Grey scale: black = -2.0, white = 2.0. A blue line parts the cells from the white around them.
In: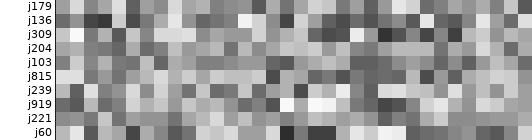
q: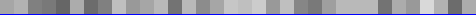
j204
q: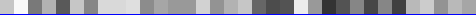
j309
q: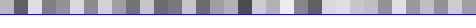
j239
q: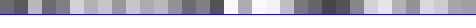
j919
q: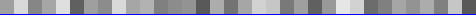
j179

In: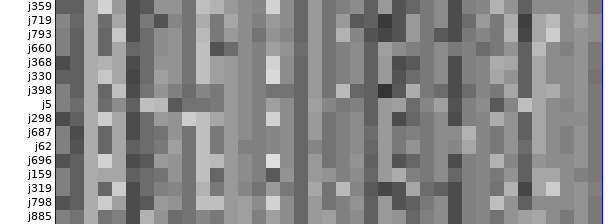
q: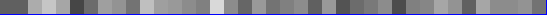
j330
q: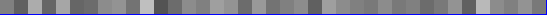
j660
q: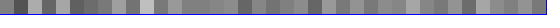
j62

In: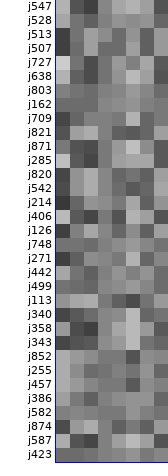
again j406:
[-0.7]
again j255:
[-0.2]

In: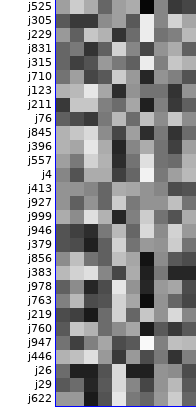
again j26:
[-1.5]
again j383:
[-1.4]
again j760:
[-0.6]
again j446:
[0.4]
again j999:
[0.7]
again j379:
[-0.2]
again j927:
[0.3]

